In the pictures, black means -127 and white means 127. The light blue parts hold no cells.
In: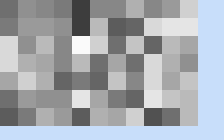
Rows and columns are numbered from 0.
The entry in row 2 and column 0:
89
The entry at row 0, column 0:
-16
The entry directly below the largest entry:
58
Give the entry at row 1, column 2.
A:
26
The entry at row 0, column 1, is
16
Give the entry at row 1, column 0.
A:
-5
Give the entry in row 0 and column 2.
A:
7
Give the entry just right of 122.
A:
80
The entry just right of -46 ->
-16
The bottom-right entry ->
58
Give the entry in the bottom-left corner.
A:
-35
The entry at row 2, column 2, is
58
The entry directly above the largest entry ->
-66
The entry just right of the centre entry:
38
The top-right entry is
80
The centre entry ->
-16
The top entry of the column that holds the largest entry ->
-66

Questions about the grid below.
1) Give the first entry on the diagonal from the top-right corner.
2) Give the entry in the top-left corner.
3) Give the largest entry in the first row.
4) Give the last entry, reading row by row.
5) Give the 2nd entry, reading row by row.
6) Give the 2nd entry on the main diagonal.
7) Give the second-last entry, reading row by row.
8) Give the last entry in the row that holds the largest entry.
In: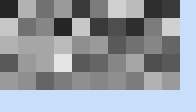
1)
-69
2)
-90
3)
80
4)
26
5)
50
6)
-14
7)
50
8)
-38

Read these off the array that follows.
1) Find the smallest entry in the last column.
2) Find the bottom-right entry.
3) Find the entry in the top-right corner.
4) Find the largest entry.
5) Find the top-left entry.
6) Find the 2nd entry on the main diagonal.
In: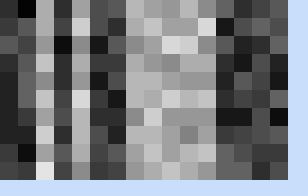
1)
-114
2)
-50
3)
-39
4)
100
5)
-81
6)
-39

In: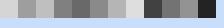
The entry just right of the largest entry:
-62
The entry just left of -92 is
19
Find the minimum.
-92

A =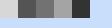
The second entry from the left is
-43
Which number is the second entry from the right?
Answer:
36

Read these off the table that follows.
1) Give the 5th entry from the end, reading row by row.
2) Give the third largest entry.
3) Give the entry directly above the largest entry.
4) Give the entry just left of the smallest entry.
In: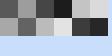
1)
-28
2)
68
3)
-99
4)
-57

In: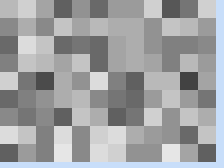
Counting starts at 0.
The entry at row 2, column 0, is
-22
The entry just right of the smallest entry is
36
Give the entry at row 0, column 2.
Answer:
36
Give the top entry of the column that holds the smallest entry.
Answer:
-10
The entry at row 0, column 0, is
57
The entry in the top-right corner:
80
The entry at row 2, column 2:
68
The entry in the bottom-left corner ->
-31
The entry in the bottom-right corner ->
-31
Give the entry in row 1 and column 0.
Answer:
9
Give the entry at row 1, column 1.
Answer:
45
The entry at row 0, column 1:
80
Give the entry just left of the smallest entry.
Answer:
57
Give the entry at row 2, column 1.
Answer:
92
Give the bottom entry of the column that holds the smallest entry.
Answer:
36
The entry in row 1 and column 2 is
9

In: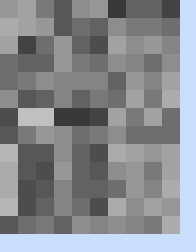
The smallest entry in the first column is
-50
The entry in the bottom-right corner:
43
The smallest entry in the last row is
-40
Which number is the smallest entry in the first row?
-70
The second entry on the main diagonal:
34
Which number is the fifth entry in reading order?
13
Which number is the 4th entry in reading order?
-40
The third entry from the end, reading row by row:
4
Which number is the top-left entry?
23
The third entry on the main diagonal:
-17
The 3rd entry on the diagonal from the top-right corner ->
13
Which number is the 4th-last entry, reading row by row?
13
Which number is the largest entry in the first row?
34
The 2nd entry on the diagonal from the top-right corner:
-6
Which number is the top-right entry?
-60
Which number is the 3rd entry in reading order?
-6
